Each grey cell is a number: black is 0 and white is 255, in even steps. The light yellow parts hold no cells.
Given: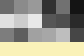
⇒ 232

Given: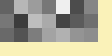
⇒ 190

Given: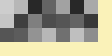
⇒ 127

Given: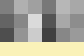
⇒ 218

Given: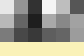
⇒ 30

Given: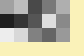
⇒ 85

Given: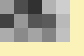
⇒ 85
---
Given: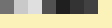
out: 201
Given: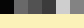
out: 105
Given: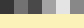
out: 114
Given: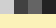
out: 65
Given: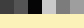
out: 84
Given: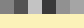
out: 83
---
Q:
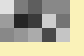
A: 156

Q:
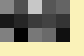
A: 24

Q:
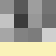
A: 195

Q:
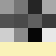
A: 81

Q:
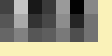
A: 86

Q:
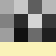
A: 129
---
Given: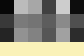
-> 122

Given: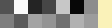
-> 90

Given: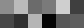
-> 48

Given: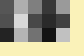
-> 216

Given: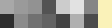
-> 139

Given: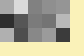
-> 86

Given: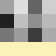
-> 192

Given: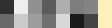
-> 203

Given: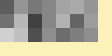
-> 184
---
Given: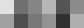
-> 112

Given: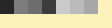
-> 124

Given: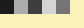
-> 172

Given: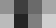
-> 62

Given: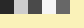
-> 205

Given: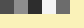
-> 141

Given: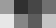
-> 48

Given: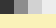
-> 141

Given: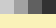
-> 162
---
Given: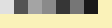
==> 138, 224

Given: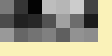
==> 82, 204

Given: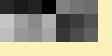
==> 175, 197

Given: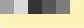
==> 51, 217

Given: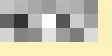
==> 252, 252

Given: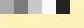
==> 200, 249

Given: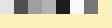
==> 178, 248

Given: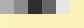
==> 45, 230
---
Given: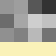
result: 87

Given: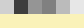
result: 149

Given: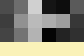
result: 208

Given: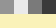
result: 122

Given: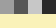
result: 199

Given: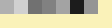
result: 113

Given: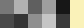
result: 95
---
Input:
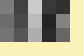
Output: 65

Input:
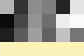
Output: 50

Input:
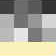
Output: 107

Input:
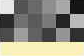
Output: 83

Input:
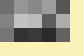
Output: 150

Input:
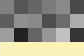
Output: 86

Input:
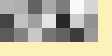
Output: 174
